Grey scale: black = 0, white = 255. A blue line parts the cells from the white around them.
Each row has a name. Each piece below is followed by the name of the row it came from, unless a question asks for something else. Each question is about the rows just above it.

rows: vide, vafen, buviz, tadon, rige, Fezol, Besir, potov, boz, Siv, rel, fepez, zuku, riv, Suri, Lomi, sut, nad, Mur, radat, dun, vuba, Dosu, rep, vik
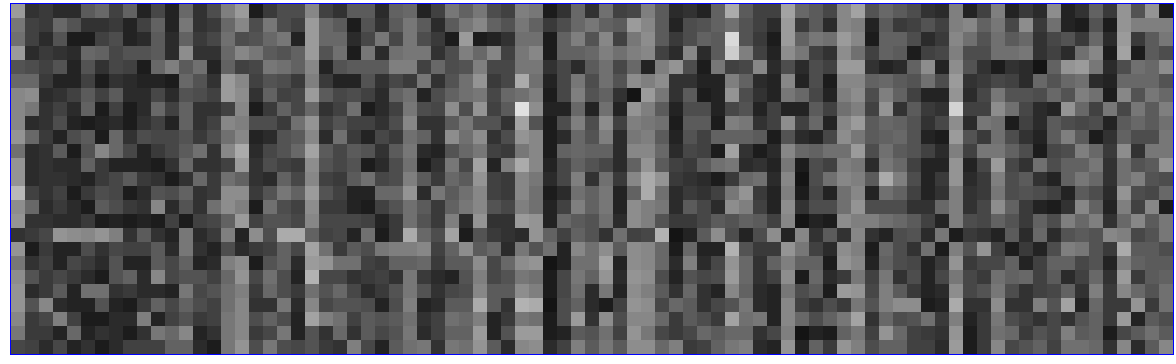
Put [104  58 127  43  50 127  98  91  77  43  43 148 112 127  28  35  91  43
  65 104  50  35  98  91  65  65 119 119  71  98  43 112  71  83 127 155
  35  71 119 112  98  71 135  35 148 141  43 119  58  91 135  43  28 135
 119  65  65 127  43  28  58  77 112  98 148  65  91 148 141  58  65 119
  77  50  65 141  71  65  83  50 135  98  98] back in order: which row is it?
vik
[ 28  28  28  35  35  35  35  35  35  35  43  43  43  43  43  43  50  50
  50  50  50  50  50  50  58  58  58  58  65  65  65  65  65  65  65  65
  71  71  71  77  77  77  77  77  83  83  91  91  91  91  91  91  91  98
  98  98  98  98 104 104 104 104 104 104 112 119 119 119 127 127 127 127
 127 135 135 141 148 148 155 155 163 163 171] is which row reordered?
vide
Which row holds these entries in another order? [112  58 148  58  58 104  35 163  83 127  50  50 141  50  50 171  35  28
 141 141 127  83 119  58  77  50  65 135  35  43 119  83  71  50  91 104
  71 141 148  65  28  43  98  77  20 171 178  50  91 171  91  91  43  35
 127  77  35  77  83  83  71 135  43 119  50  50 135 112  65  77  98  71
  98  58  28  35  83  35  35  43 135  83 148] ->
vuba
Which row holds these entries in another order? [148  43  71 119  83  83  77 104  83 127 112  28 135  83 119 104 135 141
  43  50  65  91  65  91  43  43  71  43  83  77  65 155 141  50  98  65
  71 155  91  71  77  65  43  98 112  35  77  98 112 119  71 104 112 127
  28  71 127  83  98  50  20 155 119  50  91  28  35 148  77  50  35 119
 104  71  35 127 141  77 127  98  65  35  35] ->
Besir

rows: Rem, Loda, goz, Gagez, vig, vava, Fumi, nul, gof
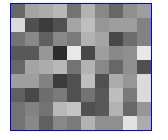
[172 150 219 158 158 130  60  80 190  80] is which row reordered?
vava
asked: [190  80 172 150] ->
vava
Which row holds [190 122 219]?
Fumi

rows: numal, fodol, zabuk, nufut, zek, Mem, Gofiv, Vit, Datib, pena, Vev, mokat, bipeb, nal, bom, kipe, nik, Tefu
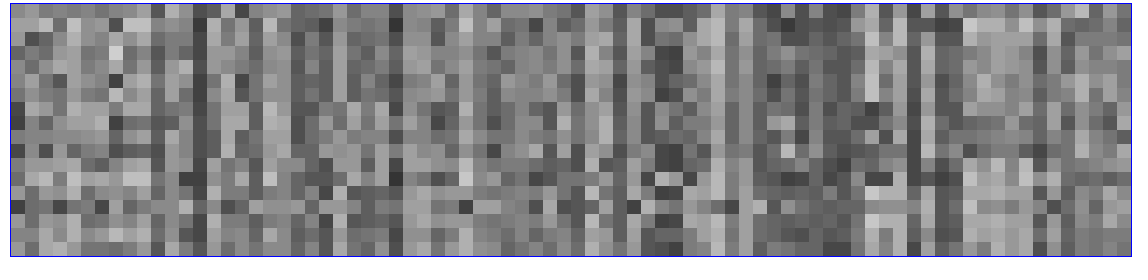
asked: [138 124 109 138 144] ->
zek
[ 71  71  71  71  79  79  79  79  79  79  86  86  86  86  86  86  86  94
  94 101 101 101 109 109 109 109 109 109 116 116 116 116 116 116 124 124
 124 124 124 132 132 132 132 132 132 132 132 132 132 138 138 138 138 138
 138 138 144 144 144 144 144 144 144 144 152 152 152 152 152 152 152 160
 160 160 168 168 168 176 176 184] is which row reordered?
numal
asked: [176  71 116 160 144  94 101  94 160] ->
Mem
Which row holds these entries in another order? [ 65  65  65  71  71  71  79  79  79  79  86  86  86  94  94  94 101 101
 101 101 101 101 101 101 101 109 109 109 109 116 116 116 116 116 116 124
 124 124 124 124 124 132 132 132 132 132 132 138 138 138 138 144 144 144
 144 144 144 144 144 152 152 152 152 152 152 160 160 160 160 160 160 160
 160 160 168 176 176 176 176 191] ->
Mem
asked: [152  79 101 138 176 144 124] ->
Mem

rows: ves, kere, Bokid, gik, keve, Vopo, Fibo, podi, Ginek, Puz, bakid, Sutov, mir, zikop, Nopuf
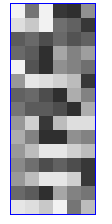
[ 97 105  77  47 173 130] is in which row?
Fibo
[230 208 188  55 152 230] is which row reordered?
mir
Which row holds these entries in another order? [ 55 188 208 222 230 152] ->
Vopo
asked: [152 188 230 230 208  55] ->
mir
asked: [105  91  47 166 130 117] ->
zikop
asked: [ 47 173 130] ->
Fibo

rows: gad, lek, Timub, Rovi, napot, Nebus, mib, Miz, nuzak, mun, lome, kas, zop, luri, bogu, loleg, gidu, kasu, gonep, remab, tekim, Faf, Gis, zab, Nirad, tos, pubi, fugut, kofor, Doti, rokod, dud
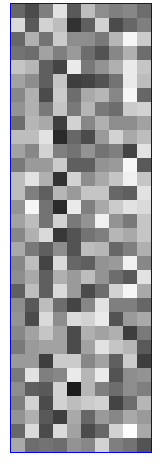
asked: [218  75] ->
rokod
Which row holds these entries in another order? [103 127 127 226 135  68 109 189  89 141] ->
Faf
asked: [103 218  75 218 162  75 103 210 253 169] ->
rokod

